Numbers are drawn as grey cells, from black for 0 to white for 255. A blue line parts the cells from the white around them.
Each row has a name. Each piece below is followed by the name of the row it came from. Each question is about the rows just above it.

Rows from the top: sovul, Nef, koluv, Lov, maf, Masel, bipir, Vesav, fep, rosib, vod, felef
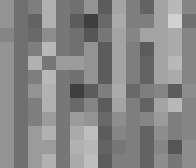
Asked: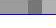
vod
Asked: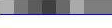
Nef
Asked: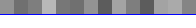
Lov
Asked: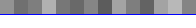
Vesav
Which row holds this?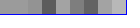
maf

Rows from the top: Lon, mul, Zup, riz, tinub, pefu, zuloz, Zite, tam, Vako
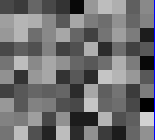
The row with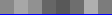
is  tinub
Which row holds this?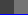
Zup
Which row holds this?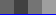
Zup

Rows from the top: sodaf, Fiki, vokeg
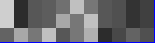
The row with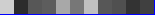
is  Fiki
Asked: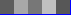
Fiki

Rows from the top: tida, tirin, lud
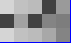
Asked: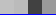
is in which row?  tida
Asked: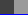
tida
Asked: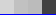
tida

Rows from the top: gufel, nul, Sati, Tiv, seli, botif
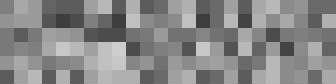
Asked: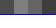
nul
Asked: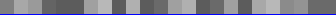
gufel

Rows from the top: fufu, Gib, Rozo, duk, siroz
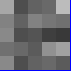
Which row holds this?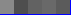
siroz
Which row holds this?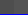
Rozo
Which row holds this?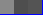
Rozo
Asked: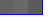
siroz

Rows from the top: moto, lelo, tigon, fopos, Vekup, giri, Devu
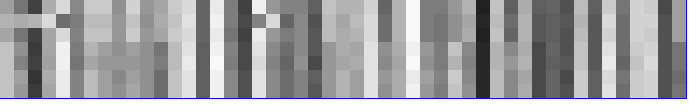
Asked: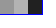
moto
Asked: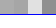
fopos
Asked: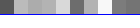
tigon
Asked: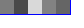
Vekup
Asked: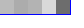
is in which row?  tigon
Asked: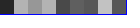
Vekup

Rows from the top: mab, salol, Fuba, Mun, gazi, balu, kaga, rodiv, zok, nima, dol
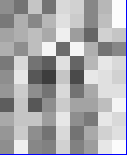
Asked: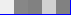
dol
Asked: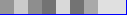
kaga
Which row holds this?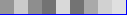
nima

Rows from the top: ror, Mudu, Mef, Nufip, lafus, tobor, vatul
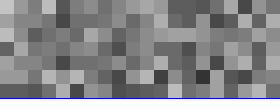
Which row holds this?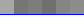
Nufip
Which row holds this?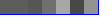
ror
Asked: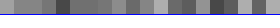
Mudu
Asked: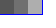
vatul
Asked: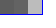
vatul

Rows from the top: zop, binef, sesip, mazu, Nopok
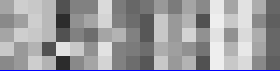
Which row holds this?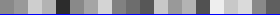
Nopok
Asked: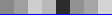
binef
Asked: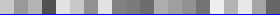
mazu

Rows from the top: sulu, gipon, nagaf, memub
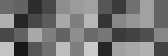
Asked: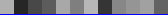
gipon
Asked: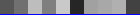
memub
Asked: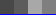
gipon
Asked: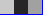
memub
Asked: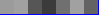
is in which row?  sulu

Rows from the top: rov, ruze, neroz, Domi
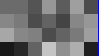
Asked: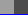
rov
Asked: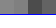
neroz

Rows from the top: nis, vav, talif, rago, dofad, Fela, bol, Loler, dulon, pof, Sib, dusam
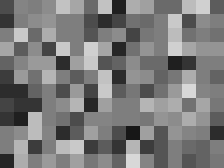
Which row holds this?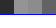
Fela
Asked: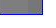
dulon

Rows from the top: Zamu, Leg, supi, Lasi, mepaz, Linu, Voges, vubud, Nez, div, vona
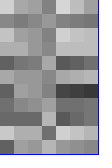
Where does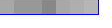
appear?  Linu
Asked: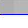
Linu

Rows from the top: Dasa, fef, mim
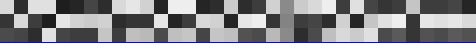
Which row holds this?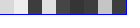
Dasa
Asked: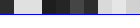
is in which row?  Dasa
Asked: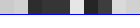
fef
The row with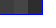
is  fef
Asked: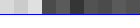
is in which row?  mim

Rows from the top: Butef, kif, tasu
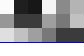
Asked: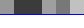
kif
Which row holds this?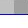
tasu
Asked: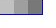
tasu
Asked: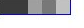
kif
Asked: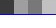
kif
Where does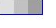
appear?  tasu

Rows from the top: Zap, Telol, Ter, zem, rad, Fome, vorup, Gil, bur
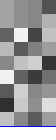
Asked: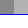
Telol
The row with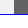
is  Fome

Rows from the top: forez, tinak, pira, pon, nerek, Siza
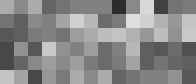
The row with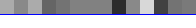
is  forez
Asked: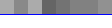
Siza
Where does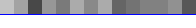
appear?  Siza
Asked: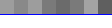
nerek

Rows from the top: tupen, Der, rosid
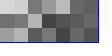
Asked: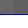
tupen
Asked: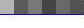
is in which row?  rosid
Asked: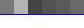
Der
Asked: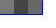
rosid

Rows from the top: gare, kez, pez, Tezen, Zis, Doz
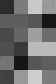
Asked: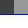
Doz
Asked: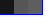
Zis

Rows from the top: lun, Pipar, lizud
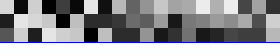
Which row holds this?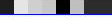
lizud
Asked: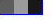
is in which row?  Pipar
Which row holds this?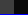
lun

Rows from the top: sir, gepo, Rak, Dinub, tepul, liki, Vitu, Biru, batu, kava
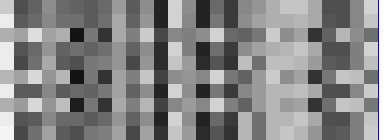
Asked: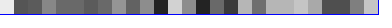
batu
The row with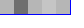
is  kava
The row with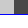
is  Rak
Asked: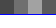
kava
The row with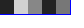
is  gepo
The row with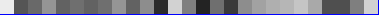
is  Dinub
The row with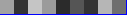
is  kava

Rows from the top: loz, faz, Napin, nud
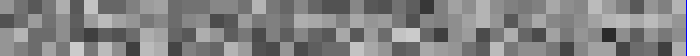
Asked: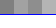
loz
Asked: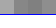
faz
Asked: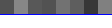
loz
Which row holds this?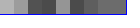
nud
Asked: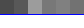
faz

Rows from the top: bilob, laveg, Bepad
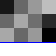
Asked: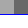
Bepad
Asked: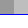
bilob
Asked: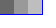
bilob
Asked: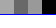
Bepad
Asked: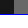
bilob

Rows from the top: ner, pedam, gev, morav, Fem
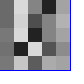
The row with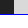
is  morav
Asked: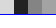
gev
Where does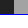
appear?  ner

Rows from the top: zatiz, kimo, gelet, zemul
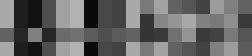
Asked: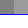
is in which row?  zemul
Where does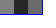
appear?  gelet
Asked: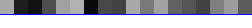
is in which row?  zemul

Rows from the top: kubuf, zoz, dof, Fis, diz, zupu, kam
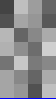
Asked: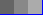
dof
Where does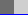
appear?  Fis
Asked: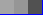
kam

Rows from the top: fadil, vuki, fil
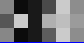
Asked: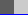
fil
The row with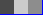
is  fadil
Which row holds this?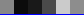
fadil
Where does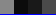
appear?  fadil
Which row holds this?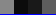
fil

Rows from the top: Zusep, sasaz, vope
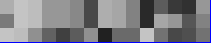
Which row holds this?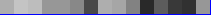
Zusep
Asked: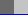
vope
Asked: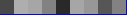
sasaz
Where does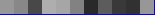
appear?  Zusep

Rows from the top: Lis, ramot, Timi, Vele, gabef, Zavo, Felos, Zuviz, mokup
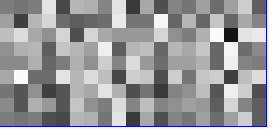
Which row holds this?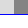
Zuviz
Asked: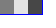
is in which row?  Lis
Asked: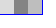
Zuviz
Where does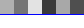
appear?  mokup
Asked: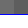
ramot
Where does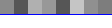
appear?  Zuviz

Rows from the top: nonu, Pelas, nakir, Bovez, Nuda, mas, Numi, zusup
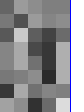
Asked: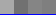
Numi
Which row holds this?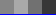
Nuda
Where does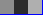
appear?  mas
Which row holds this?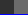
zusup
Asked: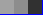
zusup
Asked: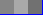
Nuda

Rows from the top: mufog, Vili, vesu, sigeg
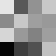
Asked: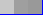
Vili
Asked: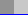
mufog
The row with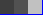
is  sigeg
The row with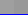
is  Vili
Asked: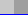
Vili
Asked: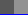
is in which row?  mufog

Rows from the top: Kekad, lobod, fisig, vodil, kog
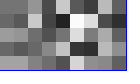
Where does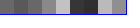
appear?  vodil
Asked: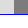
fisig

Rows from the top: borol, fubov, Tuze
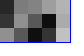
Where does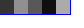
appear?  fubov
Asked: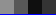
Tuze
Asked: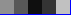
Tuze
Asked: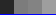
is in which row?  borol
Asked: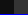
Tuze
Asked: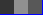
fubov

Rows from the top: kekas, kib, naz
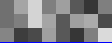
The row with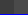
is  naz
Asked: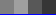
kekas
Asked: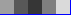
naz
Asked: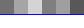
kekas
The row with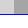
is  kib
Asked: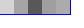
kib

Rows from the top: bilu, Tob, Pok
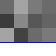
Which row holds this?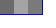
bilu
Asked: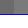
Pok

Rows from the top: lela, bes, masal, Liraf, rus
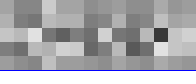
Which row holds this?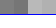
bes
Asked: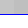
Liraf
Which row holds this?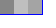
bes
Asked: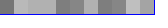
bes
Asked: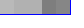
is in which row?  bes
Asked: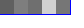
masal

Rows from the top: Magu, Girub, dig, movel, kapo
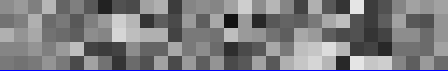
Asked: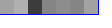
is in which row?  Magu
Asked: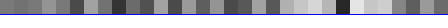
kapo

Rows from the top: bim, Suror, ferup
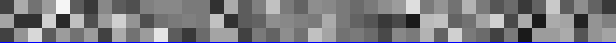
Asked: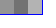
bim
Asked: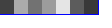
ferup
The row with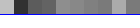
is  Suror
